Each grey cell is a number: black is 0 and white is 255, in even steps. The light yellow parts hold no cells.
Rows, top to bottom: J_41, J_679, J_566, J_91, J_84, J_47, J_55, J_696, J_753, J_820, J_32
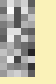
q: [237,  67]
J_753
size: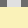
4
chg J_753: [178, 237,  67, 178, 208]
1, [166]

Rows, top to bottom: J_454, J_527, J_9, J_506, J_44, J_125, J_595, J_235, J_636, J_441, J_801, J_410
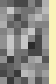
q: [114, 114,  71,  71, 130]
J_235
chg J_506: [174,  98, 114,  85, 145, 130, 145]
7, [130]
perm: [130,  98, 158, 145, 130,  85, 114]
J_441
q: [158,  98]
J_44
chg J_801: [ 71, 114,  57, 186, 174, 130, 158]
2, [98]
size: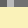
4
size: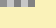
5

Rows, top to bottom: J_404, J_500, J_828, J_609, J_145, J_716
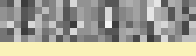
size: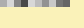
10
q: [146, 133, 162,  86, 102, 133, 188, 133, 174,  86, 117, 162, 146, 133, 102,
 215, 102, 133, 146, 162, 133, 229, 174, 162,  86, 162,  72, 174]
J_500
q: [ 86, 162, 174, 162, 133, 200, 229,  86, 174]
J_404
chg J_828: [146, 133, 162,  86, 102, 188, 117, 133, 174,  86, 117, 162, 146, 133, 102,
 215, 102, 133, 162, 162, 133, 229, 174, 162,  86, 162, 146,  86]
19, [146]
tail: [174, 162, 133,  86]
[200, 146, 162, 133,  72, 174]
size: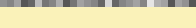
28
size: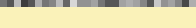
28

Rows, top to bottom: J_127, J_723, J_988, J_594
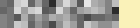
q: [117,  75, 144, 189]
J_594
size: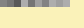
10
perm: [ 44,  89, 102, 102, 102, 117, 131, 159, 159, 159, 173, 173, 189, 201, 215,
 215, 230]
J_127
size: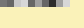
10

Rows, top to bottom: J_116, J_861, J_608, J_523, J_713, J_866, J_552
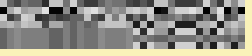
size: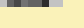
9
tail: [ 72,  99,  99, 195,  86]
[ 59, 195, 126, 195,  59, 114,  59, 195, 114,  99, 114, 139,  99, 114,  59,
 114,  59, 208,  72,  99, 195]
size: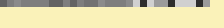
30
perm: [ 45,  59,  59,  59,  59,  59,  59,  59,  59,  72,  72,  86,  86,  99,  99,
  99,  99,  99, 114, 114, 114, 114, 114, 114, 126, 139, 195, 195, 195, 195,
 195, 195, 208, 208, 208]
J_116

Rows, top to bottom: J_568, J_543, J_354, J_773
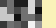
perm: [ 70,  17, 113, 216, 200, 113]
J_543
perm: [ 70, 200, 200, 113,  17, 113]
J_354
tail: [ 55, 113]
[ 98,  70, 243, 153]

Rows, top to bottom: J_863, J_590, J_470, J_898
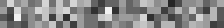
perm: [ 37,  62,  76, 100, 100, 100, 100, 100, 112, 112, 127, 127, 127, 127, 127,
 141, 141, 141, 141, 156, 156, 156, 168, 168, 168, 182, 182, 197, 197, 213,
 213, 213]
J_863
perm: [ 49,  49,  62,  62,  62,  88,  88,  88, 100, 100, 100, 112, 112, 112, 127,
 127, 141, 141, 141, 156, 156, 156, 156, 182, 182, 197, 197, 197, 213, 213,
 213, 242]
J_470
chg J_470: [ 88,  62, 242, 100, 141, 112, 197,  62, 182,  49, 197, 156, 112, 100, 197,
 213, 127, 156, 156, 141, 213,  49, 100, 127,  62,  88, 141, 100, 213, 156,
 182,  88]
14, [112]
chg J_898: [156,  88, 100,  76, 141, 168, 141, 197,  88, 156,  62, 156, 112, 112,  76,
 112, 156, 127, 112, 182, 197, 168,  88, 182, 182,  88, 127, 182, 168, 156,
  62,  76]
1, [141]

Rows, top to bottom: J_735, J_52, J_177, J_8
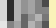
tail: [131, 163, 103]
[179, 147,  87]
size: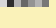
7
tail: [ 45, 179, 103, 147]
[179, 119]
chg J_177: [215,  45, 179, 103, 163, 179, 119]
5, [147]
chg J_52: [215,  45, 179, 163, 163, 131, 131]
4, [147]
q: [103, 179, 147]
J_8
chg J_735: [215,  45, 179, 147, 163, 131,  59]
7, [75]

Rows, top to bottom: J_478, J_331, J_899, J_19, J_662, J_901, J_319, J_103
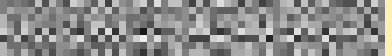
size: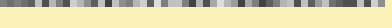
55
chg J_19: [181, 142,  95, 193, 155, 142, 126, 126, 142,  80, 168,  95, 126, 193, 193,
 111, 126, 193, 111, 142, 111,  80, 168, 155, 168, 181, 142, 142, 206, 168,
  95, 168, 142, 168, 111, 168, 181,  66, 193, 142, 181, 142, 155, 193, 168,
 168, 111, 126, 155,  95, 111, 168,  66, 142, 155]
51, [126]

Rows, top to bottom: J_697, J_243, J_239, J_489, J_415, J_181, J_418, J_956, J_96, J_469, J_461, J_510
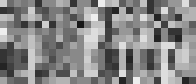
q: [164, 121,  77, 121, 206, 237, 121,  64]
J_239
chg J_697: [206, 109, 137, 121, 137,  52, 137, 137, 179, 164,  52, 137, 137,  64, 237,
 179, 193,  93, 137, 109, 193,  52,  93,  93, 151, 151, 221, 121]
24, [109]
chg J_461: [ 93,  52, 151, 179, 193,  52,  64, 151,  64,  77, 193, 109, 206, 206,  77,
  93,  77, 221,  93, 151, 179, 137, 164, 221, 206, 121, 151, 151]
9, [77]
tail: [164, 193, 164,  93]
[121, 164, 121,  77, 121, 206, 237, 121,  64, 193, 179, 193, 137, 221, 164,
  36, 137, 109,  52, 179, 179]
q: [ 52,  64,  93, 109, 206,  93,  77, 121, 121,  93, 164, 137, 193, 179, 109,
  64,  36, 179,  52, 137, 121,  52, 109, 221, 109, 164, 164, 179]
J_243
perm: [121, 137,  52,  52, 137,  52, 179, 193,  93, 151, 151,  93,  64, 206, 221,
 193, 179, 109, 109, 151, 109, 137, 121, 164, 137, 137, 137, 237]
J_415
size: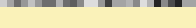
28

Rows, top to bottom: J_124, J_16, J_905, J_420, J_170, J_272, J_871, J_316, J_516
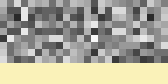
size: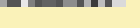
18
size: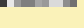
11
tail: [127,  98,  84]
[190, 153, 127, 165, 112, 178, 112, 203, 232, 127, 165, 127, 127, 153, 203,
 127, 141, 178, 165]
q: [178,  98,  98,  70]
J_871
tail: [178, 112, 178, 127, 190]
[178, 165,  84, 203, 178, 153, 141, 127, 153,  98, 203, 165, 127]

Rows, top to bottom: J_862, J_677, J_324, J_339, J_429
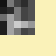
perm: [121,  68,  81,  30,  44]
J_677
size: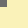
1

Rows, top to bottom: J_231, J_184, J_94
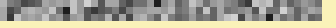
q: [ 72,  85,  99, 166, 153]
J_231
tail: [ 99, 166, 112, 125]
[138, 153,  85, 195, 112, 112, 209, 153,  99, 138, 166, 153]
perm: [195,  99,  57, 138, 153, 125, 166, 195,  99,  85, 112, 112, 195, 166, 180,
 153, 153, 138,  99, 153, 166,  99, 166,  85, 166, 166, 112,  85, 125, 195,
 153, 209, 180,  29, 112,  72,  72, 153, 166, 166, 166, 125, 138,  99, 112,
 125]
J_94
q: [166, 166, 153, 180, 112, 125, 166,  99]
J_184
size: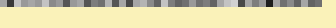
46
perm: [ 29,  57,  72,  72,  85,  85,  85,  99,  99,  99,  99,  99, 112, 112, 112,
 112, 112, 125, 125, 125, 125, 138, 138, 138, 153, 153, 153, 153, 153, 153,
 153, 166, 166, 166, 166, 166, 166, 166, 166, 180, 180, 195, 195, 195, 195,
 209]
J_231

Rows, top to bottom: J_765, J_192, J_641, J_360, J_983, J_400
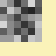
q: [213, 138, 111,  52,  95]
J_360
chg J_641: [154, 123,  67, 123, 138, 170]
5, [154]
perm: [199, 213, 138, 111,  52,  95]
J_360
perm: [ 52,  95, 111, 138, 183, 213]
J_765

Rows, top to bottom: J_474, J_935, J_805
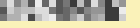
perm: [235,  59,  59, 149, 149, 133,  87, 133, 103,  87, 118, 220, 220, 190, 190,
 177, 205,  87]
J_935
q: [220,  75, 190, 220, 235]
J_805

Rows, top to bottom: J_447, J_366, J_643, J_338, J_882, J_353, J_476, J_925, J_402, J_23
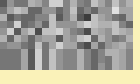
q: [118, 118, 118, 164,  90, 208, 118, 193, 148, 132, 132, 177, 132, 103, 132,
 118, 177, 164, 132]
J_402
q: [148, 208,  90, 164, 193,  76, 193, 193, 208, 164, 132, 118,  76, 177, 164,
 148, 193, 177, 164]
J_882
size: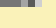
6

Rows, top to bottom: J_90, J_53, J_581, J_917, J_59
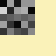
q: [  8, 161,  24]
J_90
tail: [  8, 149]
[66]
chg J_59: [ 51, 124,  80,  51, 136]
4, [66]
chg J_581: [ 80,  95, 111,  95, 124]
5, [111]
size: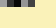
5

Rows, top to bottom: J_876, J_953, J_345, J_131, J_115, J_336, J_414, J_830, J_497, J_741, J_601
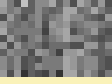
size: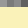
4
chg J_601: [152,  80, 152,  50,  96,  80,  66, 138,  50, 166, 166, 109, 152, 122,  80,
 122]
8, [122]
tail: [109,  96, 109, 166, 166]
[109, 122, 166, 122,  96]

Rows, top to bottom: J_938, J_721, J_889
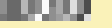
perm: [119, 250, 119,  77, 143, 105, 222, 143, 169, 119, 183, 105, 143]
J_938
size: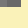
3

